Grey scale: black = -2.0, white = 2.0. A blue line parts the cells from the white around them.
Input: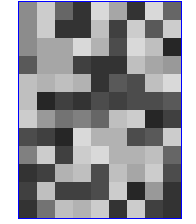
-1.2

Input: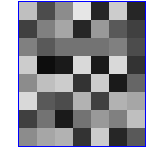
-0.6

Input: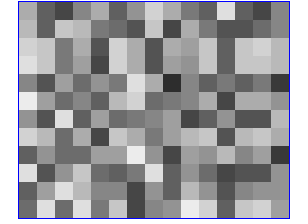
0.5

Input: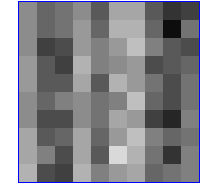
0.0

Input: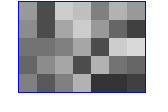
-1.0
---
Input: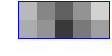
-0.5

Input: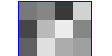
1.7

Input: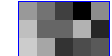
-0.4

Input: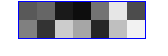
-1.6

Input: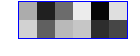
-0.3

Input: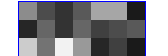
-1.2

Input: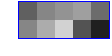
0.3

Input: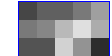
0.9
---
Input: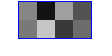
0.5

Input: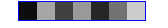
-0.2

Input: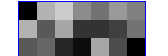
0.4

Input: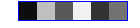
-1.2

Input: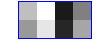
-1.6

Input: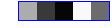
1.9
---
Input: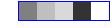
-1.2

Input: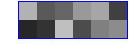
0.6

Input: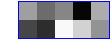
-1.9

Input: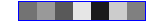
1.2

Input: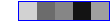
-1.7

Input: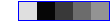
-0.3

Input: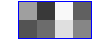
1.9

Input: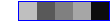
0.6
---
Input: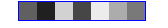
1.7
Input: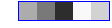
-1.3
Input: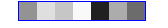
-1.5
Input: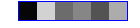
0.1
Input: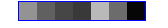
0.9
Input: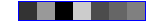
-0.8
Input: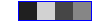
1.3
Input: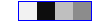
-1.8
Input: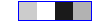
2.0
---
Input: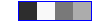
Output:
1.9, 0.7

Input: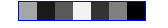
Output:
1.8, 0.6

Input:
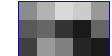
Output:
1.4, 1.2

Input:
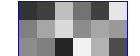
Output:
1.8, 1.6

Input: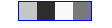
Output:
1.9, 1.1

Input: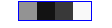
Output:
1.9, 0.3

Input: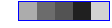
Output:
1.3, 0.7

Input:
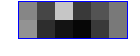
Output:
1.1, 0.3

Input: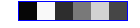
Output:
1.9, 1.3

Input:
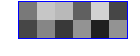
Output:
1.3, 1.1
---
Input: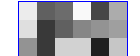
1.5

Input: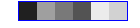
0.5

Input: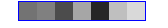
0.6

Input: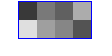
0.5

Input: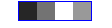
-0.2

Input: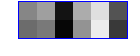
0.7
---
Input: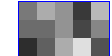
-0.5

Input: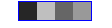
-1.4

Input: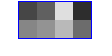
0.1

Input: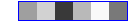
-1.1

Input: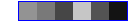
-0.9

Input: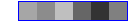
1.0

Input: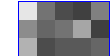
-0.8

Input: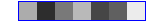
0.9

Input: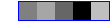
0.6

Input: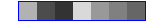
1.4
